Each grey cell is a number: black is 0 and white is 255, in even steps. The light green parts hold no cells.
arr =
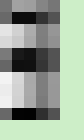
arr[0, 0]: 116
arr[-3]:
[236, 211, 170, 126, 152]
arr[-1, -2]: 47
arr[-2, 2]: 168
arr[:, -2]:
[133, 51, 127, 126, 57, 53, 126, 126, 123, 47]
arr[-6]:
[122, 25, 18, 57, 83]
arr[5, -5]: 102
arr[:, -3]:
[158, 12, 172, 168, 18, 16, 169, 170, 168, 2]
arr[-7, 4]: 145
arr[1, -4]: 12
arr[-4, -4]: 214
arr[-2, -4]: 209
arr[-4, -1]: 153

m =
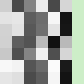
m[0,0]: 207
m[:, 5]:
[214, 20, 22, 185, 214, 26, 19]
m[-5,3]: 112
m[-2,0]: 248
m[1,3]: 109
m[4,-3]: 241
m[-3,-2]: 79
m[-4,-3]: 186
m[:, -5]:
[73, 230, 226, 94, 79, 243, 223]
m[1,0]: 227
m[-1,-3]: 93

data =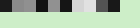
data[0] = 27
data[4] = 145
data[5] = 21

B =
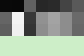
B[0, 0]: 9
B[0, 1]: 8
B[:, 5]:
[68, 141, 141]
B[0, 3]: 39
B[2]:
[94, 240, 52, 141, 160, 141, 103]

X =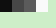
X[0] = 14
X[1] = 71
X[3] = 250

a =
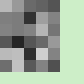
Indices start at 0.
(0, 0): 184
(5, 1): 194
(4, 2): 47
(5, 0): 110
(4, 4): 131
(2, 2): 131
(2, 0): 131
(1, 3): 159
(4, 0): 186

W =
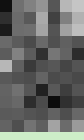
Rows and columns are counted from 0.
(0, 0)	16
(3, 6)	83
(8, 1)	104
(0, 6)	197
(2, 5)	161
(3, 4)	80
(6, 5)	81
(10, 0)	99
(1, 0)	47
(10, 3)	95
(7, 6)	84
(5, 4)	87
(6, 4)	75
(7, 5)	62
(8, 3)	75
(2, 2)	111
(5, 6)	84
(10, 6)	154
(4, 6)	44
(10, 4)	163
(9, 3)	79
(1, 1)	107
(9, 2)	84

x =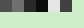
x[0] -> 79
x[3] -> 11
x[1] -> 112

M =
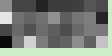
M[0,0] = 140
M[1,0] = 230
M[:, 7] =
[85, 126, 123, 97]
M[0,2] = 69
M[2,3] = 108
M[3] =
[10, 119, 208, 123, 90, 98, 141, 97, 195]
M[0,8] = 74
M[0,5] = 61
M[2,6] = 105
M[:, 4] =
[61, 144, 94, 90]

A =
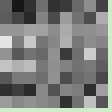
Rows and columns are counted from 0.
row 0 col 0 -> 96
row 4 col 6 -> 112
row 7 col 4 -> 83
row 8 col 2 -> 146
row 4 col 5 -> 58
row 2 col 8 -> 150
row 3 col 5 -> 175
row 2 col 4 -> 140
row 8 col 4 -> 129
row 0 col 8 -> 66
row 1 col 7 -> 78
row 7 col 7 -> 47
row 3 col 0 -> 228
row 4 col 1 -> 88
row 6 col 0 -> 88
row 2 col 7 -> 143
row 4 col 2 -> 115
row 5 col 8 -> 93
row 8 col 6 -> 114
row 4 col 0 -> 147
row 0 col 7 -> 141
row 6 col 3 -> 110
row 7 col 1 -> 62

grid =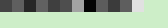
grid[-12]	68
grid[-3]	59
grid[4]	63
